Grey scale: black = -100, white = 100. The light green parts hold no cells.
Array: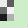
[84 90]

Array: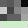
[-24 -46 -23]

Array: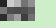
[-72 -39  24]

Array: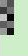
[ 12 -13]

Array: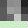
[-34  25  54]

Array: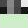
[-44   2]

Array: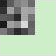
[-73  26 -68  70 -18]
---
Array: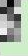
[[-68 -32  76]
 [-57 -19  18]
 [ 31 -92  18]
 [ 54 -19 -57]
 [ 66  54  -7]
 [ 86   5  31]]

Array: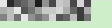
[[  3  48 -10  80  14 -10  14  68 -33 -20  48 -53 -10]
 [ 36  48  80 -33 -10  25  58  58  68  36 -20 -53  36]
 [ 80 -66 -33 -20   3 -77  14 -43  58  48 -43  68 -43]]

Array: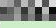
[[-47 -23  12 -58  12 -80  47 -91]
 [-12 -12  24 -35  -1 -58  12 -47]
 [ 35  24 -23  47 -12  71 -35  71]]

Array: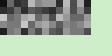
[[-87 -18 -64 -52  45   7  19  19 -64  45 -39  32 -75]
 [-75  -5   7 -64  -5 -39  19 -28 -39  19  -5  -5 -39]
 [-64 -52 -18 -64 -28 -39 -52 -64 -28  32 -39   7 -52]
 [  7  -5  -5  56 -18  19  32   7 -28   7  -5   7  32]
 [ 56 -18  -5  32  45 -18   7 -39  45  19 -18 -18  19]]

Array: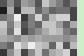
[[-77  33 -55  45  45 -21  10 -21 -11 -11 -45]
 [-55  10  55 -45  10  55 -11  33  45  65 -45]
 [-33  10 -33  22  10 -33  55  22  -1 -33  -1]
 [-11  10  87 -55  -1  65 -11  45  65  65 -45]
 [ -1 -21  76  45  87  55  45 -21  65 -33  45]
 [ 33  22  10  33  22  33  22  22  22  10  22]
 [ 45 -11  76 -45 -11  10  33  55  45  -1 -21]
 [ 55  -1  55 -33  -1 -21  55  55  22 -21  33]]

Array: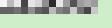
[[-22 -22 -11 -34  12 -22 -34  45   1 -11  57 -11 -45  57]
 [ 92  45  80 -45  80  67  12 -66  80  22 -34  22  35  22]]

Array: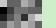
[[-99 -52 -11 -11 -22 -22]
 [-75 -32   2 -63  35  70]
 [-22  25   2  46  25 -22]
 [ 57 -22 -22  35  12 -42]]

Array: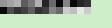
[[-94 -39 -61 -50 -27 -61 -50   3 -17  59  49  81  59]
 [ 16  27  38 -27  -7  38 -72 -17 -94   3 -94 -72 -61]]
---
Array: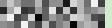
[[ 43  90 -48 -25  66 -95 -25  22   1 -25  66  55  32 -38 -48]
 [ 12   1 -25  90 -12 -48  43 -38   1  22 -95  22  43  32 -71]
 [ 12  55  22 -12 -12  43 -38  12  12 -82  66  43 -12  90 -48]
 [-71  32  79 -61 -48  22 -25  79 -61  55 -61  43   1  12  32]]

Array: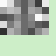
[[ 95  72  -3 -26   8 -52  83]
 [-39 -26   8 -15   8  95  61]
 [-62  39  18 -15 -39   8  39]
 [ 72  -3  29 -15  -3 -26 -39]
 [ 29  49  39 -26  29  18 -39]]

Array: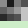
[[-68 -46 -36  54]
 [  9 -80  -4 -36]
 [-25  -4  21  54]]

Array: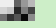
[[ 66  55 -70  -1 -47]
 [-12 -59 -34 -92   9]
 [ 87  87 -23  19  44]]

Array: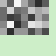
[[  6  92 -64 -15  79  67  44]
 [-15 -53 -41   6 -53  31  -5]
 [-15  67 -15  -5  56  31  44]
 [ 31 -64  18  18 -41   6 -41]
 [ 44 -28  92  31 -15 -64 -28]]

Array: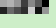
[[ -74  -18  -41  -64   60  -87   17]
 [  30   40   17  -51    7  -31 -100]]
